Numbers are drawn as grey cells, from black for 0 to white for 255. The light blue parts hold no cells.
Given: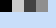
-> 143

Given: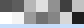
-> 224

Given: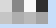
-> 47

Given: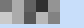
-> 48

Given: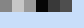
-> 6

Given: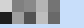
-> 180
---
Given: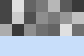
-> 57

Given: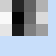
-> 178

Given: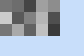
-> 141

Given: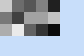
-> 32

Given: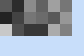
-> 118

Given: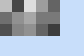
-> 100

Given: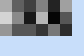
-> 160

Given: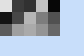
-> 7

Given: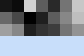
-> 199
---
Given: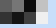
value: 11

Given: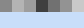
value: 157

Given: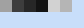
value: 39

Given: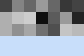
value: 103

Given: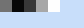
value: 56

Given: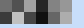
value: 162

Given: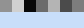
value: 8

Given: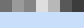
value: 133

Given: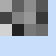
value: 140

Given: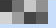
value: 199
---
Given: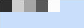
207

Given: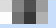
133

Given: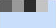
153

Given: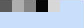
174

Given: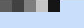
65

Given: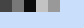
120
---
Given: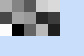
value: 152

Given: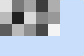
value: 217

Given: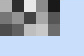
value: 67

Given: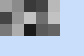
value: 194

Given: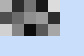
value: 143

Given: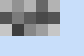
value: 92

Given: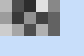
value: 145

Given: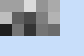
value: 75
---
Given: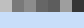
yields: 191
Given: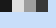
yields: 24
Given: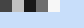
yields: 68
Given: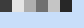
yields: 60
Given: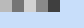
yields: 186
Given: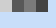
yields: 207
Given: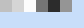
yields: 192
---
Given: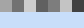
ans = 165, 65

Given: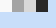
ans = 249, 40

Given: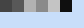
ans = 68, 15

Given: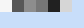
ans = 246, 214

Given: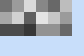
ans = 114, 104

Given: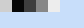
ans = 207, 237

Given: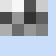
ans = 227, 128

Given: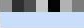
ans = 147, 124

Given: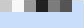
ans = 202, 84

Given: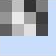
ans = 125, 72
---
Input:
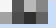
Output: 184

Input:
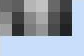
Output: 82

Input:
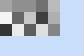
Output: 63

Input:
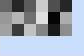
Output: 5

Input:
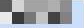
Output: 174

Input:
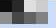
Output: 223

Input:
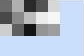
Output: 236

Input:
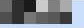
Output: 128
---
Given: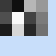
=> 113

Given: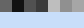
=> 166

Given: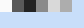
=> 173

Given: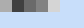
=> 213

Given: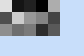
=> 89

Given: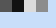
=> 140

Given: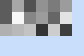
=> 62

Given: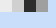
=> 159

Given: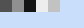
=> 194
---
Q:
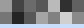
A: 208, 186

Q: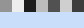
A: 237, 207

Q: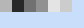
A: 228, 204

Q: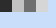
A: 214, 194

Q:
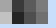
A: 194, 165

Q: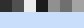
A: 235, 163

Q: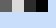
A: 218, 97
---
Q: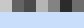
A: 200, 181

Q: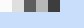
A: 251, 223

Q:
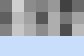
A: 207, 198

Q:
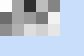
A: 253, 242

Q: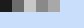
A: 199, 168

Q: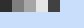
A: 229, 166
